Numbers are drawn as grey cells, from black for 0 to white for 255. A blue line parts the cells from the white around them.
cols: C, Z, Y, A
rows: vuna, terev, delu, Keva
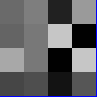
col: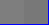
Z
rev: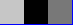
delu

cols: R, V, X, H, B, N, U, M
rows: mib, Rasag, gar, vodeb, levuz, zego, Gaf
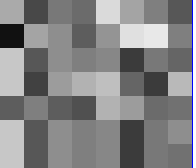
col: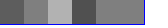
H
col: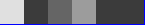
N
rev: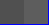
levuz
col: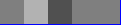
H
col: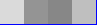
B
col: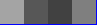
V
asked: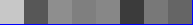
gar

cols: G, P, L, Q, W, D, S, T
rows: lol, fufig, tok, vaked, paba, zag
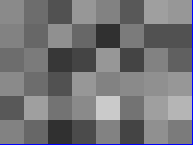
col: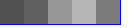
T
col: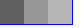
T
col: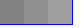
S
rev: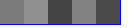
zag

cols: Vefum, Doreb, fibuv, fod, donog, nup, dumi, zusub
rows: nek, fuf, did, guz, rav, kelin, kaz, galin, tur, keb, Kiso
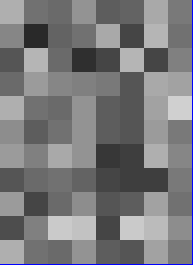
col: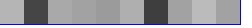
dumi
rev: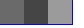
tur
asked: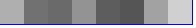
rav
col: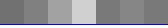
zusub
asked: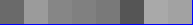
guz
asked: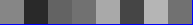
fuf

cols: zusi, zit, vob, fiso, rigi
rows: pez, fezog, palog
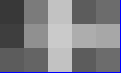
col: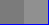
zit
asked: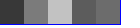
pez

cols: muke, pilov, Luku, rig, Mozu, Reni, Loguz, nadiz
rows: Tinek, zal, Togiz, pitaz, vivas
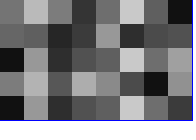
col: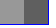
Mozu
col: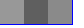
Mozu
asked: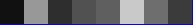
vivas
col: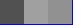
nadiz
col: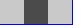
Reni
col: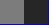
Luku

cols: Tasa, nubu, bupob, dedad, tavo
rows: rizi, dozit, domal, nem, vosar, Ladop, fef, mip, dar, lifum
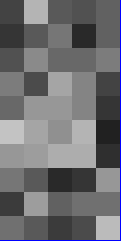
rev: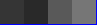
mip
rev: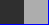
fef
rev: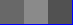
domal
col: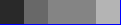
dedad

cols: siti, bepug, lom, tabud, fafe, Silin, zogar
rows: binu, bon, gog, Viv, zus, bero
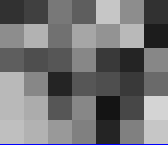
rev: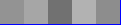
bon
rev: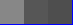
gog
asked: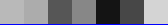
zus
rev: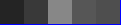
gog

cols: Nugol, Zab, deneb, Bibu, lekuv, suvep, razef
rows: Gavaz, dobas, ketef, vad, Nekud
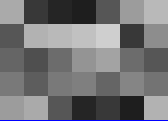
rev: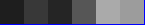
Nekud
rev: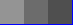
ketef

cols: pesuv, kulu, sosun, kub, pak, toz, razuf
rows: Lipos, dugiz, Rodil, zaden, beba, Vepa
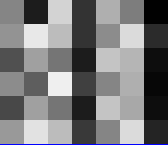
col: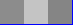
pak
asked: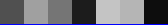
Rodil

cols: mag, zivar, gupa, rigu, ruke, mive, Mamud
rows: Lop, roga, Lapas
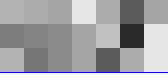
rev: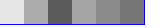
Lapas
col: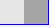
rigu
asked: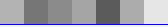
Lapas
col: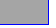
rigu
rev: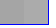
Lop

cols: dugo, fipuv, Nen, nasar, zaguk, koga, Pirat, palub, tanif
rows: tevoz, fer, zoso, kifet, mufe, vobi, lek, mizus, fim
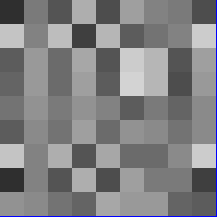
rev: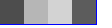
kifet
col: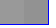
fipuv
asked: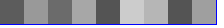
zoso
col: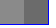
Pirat
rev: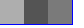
tevoz
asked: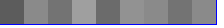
vobi
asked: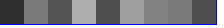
tevoz

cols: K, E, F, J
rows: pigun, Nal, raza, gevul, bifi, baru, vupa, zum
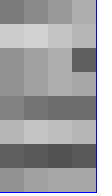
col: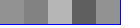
K
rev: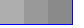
pigun
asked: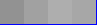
gevul

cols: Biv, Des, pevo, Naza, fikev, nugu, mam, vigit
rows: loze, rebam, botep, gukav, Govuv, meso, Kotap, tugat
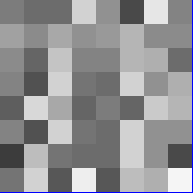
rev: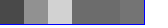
Kotap
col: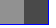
vigit
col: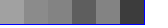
Biv

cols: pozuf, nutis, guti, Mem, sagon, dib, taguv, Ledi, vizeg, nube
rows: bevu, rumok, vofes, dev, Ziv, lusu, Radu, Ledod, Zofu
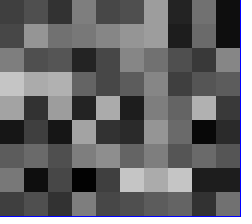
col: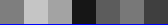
pozuf
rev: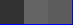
Zofu
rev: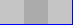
Ledod

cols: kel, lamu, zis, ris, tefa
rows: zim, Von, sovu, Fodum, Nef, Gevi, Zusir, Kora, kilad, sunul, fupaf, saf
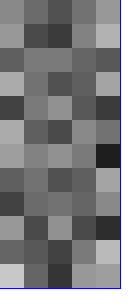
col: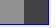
zis
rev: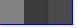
Von

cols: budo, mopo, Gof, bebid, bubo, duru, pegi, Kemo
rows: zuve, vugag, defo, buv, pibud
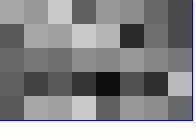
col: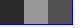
duru
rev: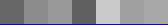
pibud
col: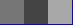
mopo
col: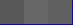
budo

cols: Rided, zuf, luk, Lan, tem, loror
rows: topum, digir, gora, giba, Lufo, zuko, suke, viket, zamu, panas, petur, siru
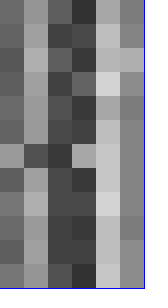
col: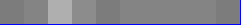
loror
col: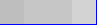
tem
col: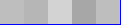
tem
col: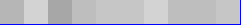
tem
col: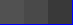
luk
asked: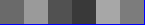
Lufo

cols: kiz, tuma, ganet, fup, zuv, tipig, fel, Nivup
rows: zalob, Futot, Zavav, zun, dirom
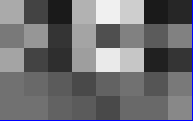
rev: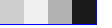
zalob
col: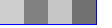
tipig
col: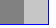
tipig
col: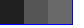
fel
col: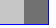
tipig
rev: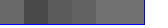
dirom

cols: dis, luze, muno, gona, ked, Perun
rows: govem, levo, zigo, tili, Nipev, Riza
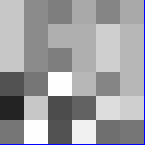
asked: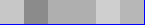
levo
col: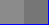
luze
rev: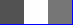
Riza
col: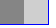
ked

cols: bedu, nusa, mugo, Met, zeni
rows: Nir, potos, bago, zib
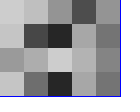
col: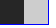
mugo
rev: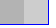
bago

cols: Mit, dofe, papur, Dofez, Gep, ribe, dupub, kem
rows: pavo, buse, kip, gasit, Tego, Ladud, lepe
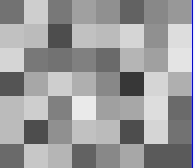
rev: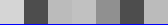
Ladud
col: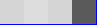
dupub
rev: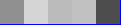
buse

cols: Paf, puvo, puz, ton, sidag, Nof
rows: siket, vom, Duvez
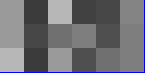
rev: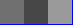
vom
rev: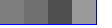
Duvez
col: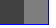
ton
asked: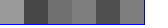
vom
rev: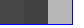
siket
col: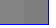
Nof
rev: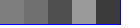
Duvez

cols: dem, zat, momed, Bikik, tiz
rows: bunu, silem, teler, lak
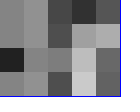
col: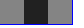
dem
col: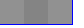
zat
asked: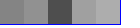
silem

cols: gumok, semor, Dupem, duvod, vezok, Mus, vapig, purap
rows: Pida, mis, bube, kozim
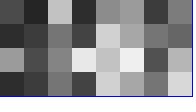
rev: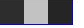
Pida
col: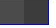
semor
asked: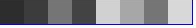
kozim
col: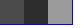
gumok
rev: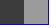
Pida
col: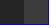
semor

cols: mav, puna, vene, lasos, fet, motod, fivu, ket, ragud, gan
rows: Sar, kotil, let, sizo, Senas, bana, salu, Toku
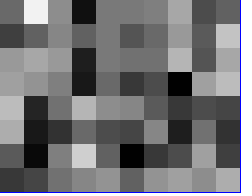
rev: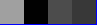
sizo
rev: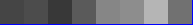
Senas
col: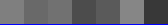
fivu
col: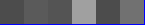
ragud
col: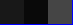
puna
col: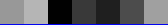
ket
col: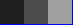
ket

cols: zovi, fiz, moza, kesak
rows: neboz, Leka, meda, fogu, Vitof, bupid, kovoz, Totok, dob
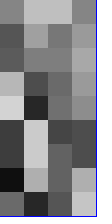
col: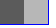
zovi
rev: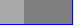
meda

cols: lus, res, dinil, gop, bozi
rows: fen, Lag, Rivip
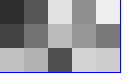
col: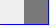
bozi
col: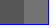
res

